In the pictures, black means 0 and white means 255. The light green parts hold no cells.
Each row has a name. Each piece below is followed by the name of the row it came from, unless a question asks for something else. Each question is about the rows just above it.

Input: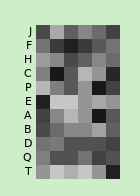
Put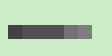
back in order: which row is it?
Q
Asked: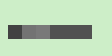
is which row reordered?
D
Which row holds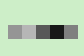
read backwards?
C
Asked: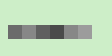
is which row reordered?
H
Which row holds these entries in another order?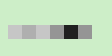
T
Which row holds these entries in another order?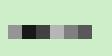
P
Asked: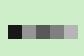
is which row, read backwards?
P

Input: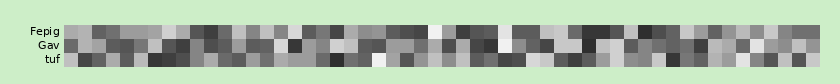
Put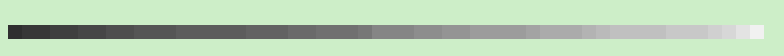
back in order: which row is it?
Fepig
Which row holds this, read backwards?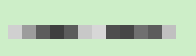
tuf
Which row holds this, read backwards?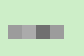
tuf
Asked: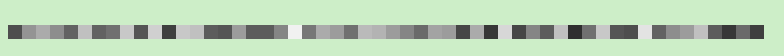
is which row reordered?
tuf
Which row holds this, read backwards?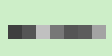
Gav

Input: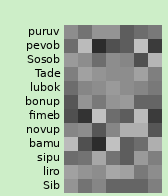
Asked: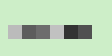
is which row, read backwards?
fimeb
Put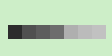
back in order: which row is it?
bamu
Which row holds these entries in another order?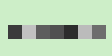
pevob
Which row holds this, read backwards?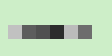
pevob
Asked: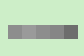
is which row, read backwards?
lubok
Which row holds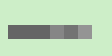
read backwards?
Sib

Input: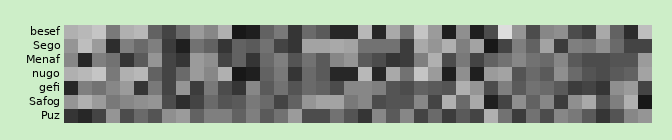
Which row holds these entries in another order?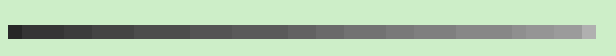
gefi
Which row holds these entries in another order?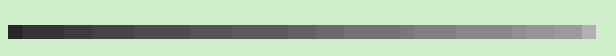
Puz
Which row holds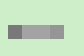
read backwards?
Safog
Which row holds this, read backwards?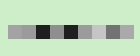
nugo
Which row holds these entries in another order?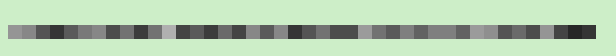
Puz
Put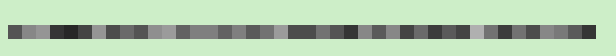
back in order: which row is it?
Puz

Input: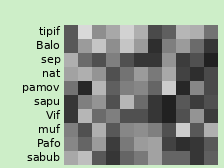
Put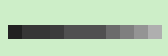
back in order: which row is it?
sep
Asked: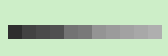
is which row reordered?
nat
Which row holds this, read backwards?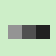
Vif
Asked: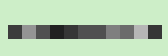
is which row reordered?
Vif
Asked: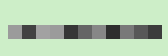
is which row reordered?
Pafo
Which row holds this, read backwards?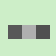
muf

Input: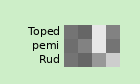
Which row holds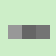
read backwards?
Rud
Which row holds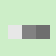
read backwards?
pemi
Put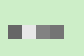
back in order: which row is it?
Toped
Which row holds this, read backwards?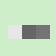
Toped
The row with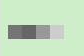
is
Rud

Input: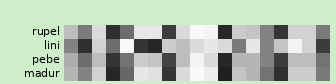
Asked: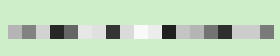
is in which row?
madur
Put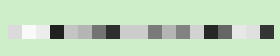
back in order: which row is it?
madur
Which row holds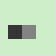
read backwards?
rupel
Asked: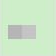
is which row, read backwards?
madur
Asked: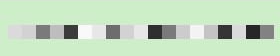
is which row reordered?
rupel
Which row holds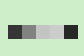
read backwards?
rupel

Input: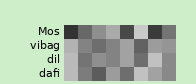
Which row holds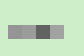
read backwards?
vibag
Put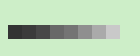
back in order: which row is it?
Mos
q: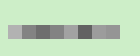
vibag
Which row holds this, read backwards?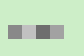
dil

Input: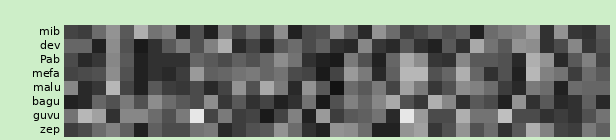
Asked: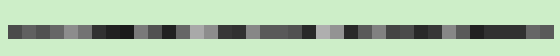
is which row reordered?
Pab
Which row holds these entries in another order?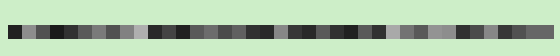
dev
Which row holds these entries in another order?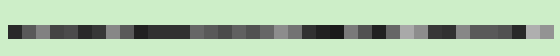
Pab
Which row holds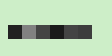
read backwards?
guvu
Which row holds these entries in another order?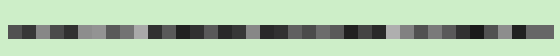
dev
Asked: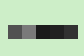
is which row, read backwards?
Pab
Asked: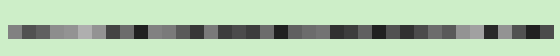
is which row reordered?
zep

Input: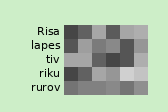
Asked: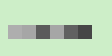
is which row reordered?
Risa
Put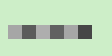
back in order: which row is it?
Risa
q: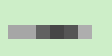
tiv

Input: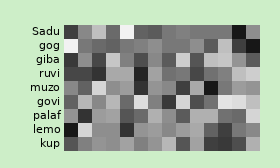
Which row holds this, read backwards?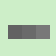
gog
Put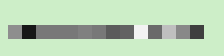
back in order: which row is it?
Sadu
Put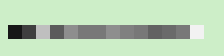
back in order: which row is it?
gog
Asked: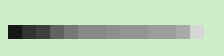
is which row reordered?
muzo
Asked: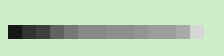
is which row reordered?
lemo
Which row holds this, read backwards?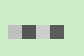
giba
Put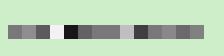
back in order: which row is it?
Sadu

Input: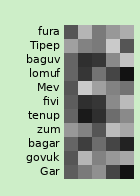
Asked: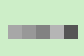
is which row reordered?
govuk
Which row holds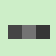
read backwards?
lomuf
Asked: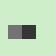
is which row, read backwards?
lomuf
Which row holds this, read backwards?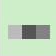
zum
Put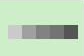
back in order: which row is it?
Mev

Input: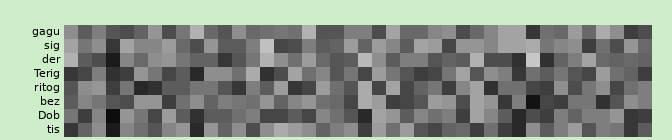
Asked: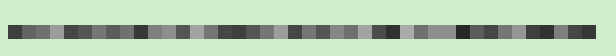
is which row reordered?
Terig
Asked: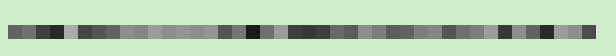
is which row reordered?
tis

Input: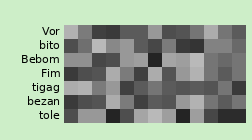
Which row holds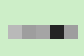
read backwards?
Bebom
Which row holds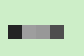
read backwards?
Bebom
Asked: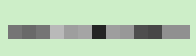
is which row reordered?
Bebom
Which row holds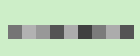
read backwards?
Fim
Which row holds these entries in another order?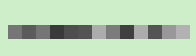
Fim
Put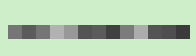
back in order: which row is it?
bezan
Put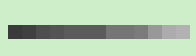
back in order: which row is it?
Vor

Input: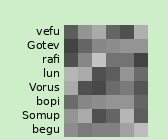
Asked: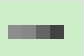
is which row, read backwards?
Gotev
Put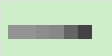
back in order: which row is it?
Gotev
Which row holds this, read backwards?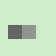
bopi
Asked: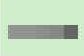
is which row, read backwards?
Gotev
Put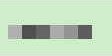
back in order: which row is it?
vefu
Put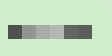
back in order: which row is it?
Somup
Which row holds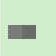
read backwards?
Vorus

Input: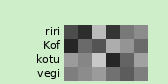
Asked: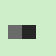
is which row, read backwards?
Kof
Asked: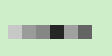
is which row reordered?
kotu
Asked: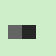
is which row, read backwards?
kotu
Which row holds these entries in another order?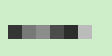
riri
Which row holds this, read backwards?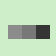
riri
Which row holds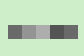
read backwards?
Kof
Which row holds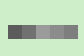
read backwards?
vegi

